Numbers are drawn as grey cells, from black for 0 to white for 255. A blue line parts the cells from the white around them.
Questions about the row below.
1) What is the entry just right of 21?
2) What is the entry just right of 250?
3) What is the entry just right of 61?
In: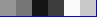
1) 61
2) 201
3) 250
